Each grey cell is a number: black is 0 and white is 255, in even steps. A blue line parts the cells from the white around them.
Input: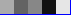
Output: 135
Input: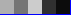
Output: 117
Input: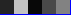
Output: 73
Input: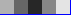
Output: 135
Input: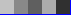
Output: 137
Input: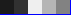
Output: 130
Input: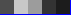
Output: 77
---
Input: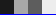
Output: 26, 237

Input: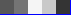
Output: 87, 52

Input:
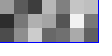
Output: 156, 96

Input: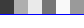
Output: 59, 154

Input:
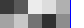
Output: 57, 141

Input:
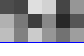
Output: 77, 158

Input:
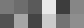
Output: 121, 142

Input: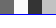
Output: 107, 194

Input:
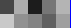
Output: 71, 159
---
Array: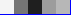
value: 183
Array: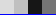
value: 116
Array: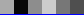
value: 79
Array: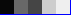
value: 239
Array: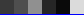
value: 219
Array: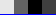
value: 63
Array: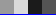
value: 84
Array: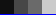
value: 203
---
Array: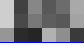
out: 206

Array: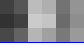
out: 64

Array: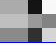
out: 171

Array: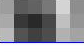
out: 157

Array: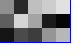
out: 143

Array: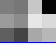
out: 126
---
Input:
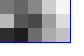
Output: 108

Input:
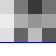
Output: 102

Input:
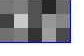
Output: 51

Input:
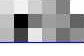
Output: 170

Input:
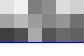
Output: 85

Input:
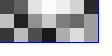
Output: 173

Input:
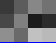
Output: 106

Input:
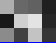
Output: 65
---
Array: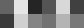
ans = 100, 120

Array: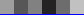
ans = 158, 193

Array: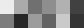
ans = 236, 52

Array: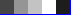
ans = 69, 29

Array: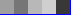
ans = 159, 56

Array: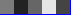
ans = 123, 68

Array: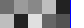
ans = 110, 82

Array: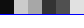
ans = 13, 225

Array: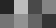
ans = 37, 53
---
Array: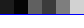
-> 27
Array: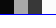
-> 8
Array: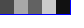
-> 74
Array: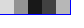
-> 219
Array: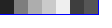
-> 35
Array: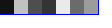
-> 18
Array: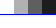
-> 253
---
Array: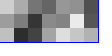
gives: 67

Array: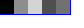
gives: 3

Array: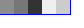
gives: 140

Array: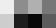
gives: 119

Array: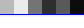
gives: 235

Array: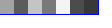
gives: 196

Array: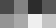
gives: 87

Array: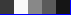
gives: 57
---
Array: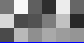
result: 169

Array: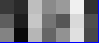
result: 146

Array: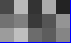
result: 108

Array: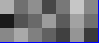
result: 64

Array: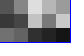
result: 48

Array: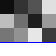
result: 146

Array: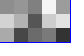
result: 107

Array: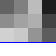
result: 201

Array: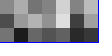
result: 97
